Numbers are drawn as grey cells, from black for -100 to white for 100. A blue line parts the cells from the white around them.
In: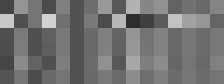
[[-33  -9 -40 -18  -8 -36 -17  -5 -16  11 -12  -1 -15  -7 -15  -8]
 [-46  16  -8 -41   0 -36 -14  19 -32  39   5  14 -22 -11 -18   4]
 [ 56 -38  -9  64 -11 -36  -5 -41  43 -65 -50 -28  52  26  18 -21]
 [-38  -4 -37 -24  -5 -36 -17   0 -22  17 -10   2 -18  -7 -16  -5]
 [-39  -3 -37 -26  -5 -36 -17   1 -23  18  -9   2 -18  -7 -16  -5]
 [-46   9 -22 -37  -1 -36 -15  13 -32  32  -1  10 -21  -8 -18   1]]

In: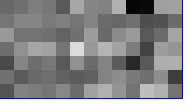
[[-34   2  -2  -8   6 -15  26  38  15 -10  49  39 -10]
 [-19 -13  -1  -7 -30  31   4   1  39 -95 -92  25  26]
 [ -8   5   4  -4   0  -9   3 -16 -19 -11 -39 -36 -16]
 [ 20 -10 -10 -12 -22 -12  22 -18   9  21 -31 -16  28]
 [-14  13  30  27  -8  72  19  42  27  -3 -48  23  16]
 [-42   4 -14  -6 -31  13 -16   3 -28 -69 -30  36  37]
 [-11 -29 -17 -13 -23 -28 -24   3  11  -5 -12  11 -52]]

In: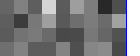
[[-13   2 -28 -28   3 -38   5   9 -43]
 [-21   1 -26  66 -29  24  -2 -69 -38]
 [-26 -53  -6  25 -30 -14  -3 -16  27]
 [-29 -10  -4 -17 -43 -42  -6 -20 -36]]

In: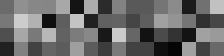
[[-74   1 -48 -21 -28  25 -28 -53  -4 -48 -48 -88 -96  26 -50 -18]
 [-16  13   6   5  32 -84  35 -66   2 -30 -30  -8   9 -79 -11  51]
 [ -6  60  40 -88 -26  54 -75 -24 -22 -46 -26  26  16  -8 -62 -44]
 [-38  31  -5  44 -23  -3   7 -81  59 -20 -86 -41 -60 -85  26  21]]

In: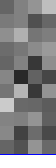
[[-21 -36  16 -18]
 [-21   1  16  49]
 [ -4   1 -37 -19]
 [ 12  38  -8  -1]
 [-15  -7   9  21]
 [-21   2 -57  11]
 [  5 -68 -23 -45]
 [ -9  42 -56  15]
 [ 59 -18 -19 -28]
 [  3   0  16 -25]
 [  7 -48 -15 -43]]

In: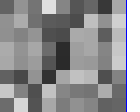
[[-15  68 -35  32  -3  14   4 -24 -21]
 [-22  15  -9  76   4 -33 -20 -56  32]
 [ 14  35 -12 -29 -31 -40  50  14  63]
 [ 13   3  16 -38 -41  33  31 -27  47]
 [ 34  15  31 -15 -66  25  31   4  56]
 [ 32  13  22 -34 -67  22  20   2  60]
 [-24 -43  15 -61  30  51  44 -38   3]
 [ 56   2 -38  52   5  -6  -9  36 -18]]

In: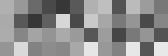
[[ 17  70   2  10   7  32  80  19   2  81 -33  82]
 [ 38  19 -17 -43 -57 -30  39  50 -35  47  22  -6]
 [ 33 -31 -58 -25  69 -43  58  31  -5  17 -42   5]
 [ 35   5  29  16  33  21 -32  23 -45  -5  17 -35]]

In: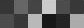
[[-40 -56  45 -81 -72  34]
 [-58 -20 -47  59 -40 -56]]

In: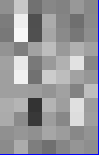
[[  9  35  -1 -12   5  17  11]
 [ 13  57 -11   6   2  19   7]
 [ -3  87 -38  34   4 -13   8]
 [ -6  94 -37  30   8  -7  11]
 [ 15  -1  27  48  20  38  26]
 [ 26  82  -5  21  39  77   5]
 [ 25  89 -11  60  48  27  18]
 [ 25  25  23  16  26   2  49]
 [ 36  42 -60  41  24  76  22]
 [ 34   9 -56  23   6  73  25]
 [ 13  18  13  30  22   7  15]]
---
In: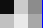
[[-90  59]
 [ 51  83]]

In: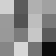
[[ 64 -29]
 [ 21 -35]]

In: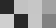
[[-69  52]
 [ 62 -69]]

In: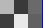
[[ 44 -55]
 [-52  83]]

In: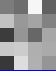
[[ -3 -14]
 [ 52  19]]

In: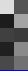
[[ 73 -34]
 [-78  29]]

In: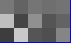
[[ -6 -22]
 [ 49 -46]]

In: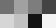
[[-12  26]
 [ 68  51]]

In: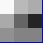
[[ 95  45]
 [ 33 -21]]
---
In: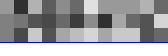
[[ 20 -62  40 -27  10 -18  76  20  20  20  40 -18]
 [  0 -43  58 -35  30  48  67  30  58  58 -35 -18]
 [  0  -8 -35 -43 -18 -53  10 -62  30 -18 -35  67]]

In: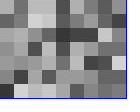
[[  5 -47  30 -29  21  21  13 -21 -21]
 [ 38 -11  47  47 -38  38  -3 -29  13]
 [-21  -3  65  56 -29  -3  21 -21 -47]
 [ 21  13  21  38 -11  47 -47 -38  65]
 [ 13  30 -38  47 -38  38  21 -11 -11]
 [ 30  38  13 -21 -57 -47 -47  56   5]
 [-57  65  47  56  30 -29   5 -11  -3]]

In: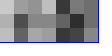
[[ 39 -39   6   6 -22 -64 -13]
 [ 49 -22  31  23 -56 -47   6]
 [ 58  23  15  49 -56  -4 -13]]

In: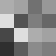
[[ 74 -36  -1 -19]
 [-63 -28   9  -1]
 [ 36  27 -11  19]
 [-44  74  36  27]]

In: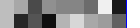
[[ 49 -70 -34 -88  41  69  32  22 -24]
 [ 49  32 -42  13   4   4 -15  88 -80]]

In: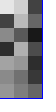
[[  8 -30 -81]
 [  8 -11 -56]
 [ 18  -1 -20]
 [ 28  18 -65]
 [-65  38 -40]
 [-48  46 -20]
 [ 80  63 -48]]

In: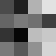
[[-60 -95  48  57]
 [-41 -76  40  77]
 [ -4 -31  14  67]
 [-21  -4 -12 -51]]

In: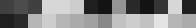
[[-76 -68  42  61  42  34  26   7  52  61  52  79  42  34]
 [-50 -40 -50  69  69  61 -76 -85  16 -68 -85 -59  69 -76]]
